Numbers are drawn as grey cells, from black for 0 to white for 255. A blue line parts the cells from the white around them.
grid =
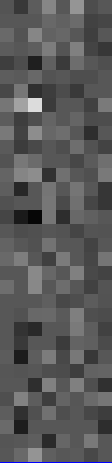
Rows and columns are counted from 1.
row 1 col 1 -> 84
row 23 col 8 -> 76
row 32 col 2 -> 87
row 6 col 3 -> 104
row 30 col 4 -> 113
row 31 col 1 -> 106
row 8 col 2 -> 162
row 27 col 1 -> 86
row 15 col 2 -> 87
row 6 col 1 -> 93
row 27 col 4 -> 78
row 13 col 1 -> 100
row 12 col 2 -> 120
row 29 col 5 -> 100
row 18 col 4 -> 115
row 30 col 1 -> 93
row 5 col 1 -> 62
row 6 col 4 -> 83
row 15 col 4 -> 119
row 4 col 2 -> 87
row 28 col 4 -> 129
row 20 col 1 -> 87
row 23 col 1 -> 87
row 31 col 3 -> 87
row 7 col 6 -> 57
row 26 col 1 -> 92
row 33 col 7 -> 72
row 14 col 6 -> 117
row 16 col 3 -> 6
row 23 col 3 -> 104
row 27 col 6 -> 62
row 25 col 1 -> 87
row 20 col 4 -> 103
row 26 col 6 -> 120
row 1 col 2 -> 56
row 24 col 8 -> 65
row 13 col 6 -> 87
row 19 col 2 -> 126

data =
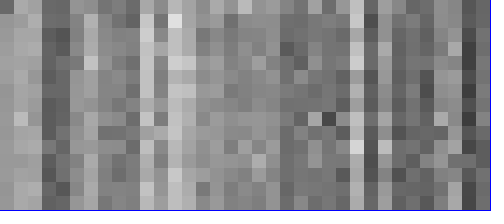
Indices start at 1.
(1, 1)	105
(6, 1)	157
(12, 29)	109
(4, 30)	112
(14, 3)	174
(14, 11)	194
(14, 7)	170
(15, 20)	147
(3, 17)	121
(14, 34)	72
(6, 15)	140
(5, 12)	134
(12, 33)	112
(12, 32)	149
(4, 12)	166
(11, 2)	167
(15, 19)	126
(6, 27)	85
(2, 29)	113
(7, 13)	195
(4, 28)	170
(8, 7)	147
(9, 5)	100
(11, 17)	126
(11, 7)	153
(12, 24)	121
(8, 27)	91
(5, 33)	133
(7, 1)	149
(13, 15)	157
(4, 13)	191
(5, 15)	149
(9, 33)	137
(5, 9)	125
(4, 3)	172
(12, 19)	173
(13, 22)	118
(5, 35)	119
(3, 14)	171

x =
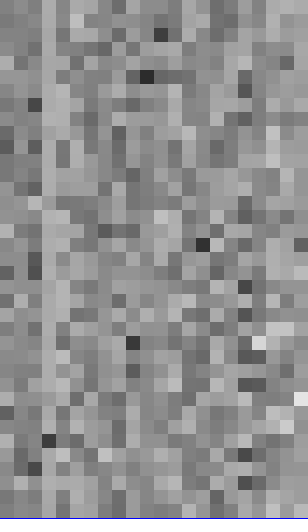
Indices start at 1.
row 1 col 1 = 129
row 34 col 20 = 130
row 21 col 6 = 133
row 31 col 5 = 132
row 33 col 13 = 161
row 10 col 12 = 157
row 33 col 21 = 147
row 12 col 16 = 117
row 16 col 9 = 161
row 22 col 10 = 155
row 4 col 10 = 118
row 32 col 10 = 173
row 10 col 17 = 124
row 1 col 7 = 165
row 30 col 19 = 133
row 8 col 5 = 176
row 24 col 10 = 157
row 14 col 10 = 117
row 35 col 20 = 139
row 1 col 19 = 130
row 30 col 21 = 178
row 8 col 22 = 169
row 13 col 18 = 151
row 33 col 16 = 169
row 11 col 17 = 126
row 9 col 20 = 140
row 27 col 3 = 128
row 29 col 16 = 156
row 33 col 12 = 175
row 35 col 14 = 125
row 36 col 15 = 158
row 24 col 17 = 126
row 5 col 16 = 130
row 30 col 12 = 140
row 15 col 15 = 141
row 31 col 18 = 153
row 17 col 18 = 165
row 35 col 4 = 175
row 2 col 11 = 133

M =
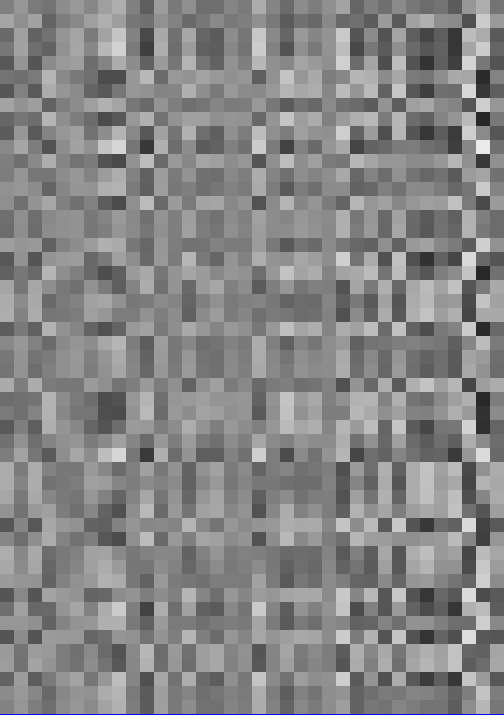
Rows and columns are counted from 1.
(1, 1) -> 128
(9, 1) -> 102
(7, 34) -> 216
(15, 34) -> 122
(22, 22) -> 108
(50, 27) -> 111
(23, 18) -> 134
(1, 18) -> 122
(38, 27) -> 186
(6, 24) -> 125
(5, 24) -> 144
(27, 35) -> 146
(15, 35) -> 74
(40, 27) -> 93
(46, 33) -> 79
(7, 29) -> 198
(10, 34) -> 206
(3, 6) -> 164
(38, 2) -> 133
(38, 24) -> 135
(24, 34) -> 203
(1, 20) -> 132
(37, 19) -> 82
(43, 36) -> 89
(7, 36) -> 95
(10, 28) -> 79
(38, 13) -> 132
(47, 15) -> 158
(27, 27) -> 141
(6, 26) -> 181
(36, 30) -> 172
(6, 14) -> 147
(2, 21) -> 91
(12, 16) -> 159
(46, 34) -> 220
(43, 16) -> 111
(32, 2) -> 145
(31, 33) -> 119
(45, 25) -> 134
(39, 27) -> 157

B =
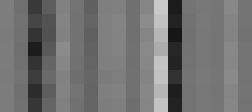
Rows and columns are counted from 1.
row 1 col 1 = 125
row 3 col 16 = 117
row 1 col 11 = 133
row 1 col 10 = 112
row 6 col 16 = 118
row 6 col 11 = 132
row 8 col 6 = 113
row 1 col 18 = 116
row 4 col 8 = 128
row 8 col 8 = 125
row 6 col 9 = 126
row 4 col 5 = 139
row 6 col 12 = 194
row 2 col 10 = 112
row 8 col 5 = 128
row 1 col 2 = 111
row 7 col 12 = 182
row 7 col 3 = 44
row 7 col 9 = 130
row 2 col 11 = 140
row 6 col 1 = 123
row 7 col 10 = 113
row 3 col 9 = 131
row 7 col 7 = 100
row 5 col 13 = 35
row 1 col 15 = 120
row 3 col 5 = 130
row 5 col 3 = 51
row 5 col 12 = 196
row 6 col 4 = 106
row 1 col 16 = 118
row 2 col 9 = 132
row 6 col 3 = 60
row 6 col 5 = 130
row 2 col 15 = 121

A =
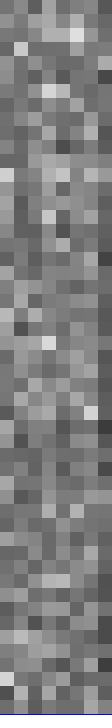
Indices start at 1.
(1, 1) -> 116
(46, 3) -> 161
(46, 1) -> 159
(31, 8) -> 60
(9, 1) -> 112
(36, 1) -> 144
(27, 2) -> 143
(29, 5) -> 127
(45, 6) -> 140
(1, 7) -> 134
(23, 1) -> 184
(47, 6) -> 111
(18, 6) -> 108
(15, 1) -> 163
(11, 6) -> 103
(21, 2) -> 159
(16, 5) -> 102
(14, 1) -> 149
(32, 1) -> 148
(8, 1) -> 102
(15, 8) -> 94
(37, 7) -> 118
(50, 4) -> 166
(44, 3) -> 131
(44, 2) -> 118
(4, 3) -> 110
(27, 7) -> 163
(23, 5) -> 124
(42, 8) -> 81
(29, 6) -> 167
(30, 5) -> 108
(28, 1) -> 121
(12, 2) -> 103
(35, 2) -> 115
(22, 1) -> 118
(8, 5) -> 124
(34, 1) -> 113
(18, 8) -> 91
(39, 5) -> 129
